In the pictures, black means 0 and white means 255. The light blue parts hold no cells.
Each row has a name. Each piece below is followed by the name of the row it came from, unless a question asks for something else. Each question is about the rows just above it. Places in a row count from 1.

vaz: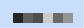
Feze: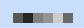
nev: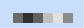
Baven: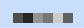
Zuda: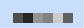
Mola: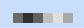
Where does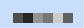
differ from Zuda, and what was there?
4, [128]
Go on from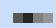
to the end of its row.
[203 106]
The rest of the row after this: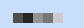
[97]
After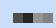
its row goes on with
[203  97]
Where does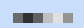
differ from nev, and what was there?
6, [139]
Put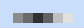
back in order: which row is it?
nev
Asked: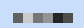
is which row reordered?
Baven

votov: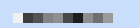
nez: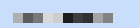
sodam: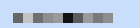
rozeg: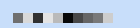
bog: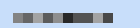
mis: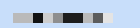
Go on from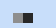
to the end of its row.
[ 83  83 163  72]
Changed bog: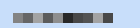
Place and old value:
7, [83]
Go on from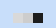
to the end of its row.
[ 61  49 163 131]
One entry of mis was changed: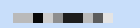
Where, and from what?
3, [18]
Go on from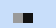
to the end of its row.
[ 92 154 121 142]
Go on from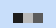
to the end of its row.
[228]
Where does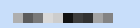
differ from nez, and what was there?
6, [29]

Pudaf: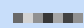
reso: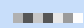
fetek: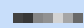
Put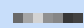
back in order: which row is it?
fetek
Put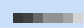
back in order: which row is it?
Pudaf
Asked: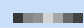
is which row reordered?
fetek

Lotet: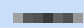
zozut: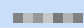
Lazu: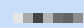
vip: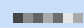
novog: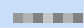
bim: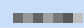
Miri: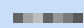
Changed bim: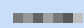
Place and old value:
1, [109]
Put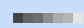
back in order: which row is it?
Lazu
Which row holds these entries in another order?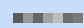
bim
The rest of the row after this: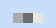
[170]

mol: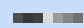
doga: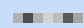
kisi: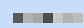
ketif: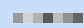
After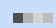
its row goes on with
[ 89 166]
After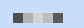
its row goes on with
[166]
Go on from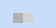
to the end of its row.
[189  89 166]
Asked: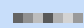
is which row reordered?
ketif
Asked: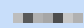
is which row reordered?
kisi

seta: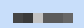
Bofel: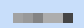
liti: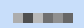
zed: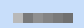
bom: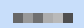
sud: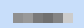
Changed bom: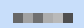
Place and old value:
2, [153]
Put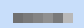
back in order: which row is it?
zed
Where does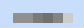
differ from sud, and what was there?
2, [153]

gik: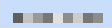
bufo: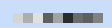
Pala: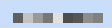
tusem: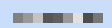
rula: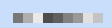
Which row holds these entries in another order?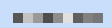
Pala
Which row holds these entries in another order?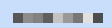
Pala
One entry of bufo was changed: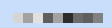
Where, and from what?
2, [174]
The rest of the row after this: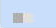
[ 95 162  44 107  95 129]

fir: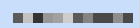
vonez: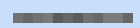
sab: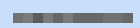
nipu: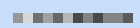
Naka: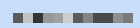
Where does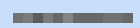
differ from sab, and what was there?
6, [122]
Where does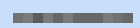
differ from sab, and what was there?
10, [113]
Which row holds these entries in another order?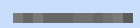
sab
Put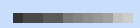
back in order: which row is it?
Naka
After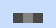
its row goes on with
[132 132  91]

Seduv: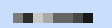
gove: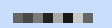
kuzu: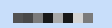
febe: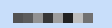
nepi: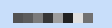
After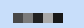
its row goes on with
[201 101]
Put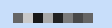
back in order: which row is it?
gove
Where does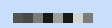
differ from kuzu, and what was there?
5, [168]

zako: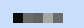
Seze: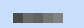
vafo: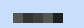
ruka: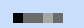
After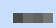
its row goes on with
[129]
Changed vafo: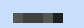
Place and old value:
2, [53]
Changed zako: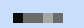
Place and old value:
3, [98]
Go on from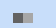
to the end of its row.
[107]
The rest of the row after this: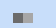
[107]
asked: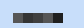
vafo

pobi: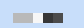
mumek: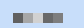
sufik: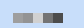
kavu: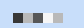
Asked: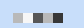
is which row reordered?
kavu
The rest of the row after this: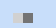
[76]
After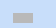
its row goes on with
[246  55  76]

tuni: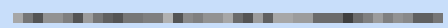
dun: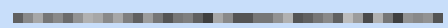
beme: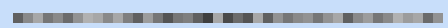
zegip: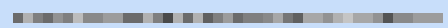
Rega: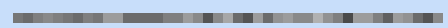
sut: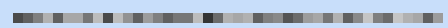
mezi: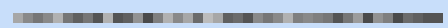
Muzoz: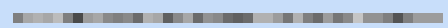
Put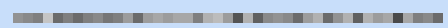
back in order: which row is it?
zegip
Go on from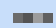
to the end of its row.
[167 167 156 156 107 107 107  63 107 127 156 127 146 137  96  96 118]
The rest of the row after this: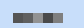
[177 137 167 107 188 167  96 107  84 137 118 137 177 127 137 127 118  84
 118 156  74 146 127  74 107  96  84  84]
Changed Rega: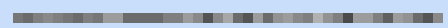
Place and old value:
30, [137]
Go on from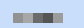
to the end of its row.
[ 96 167 167 156 156 107 107 107  63 107 127 156 127 146 137  96  96 118]
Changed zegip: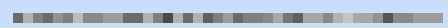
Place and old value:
32, [146]

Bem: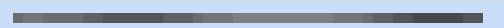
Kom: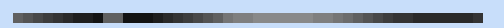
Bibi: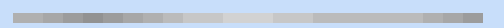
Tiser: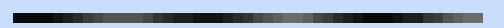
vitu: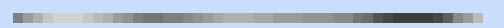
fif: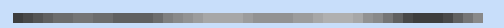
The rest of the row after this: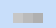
[156 146 127 117 117 127 127 137 146 156 167 176 176 176 167 167 156 156
 156 146 146 146 137 137 117 108  84  72  61  61  61  61  72  96 137 156
 187]
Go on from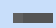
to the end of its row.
[ 84  84  84  96  96  96 108 117 117 117 127 127 127 127 127 127 127 127
 127 127 117 117 117 108  96  96  84  84  72  72  72  72  72  84  84]
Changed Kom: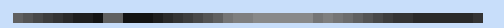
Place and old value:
31, [127]

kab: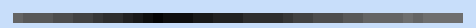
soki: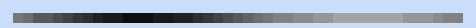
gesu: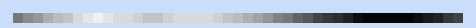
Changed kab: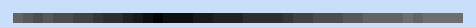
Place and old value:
3, [88]
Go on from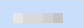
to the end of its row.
[196 208 217 217 217 217 208 196 186 174 163 151 129 119 100  88  66  55
  46  34  14   4   4   4   4   4  14  25  34  55  66]

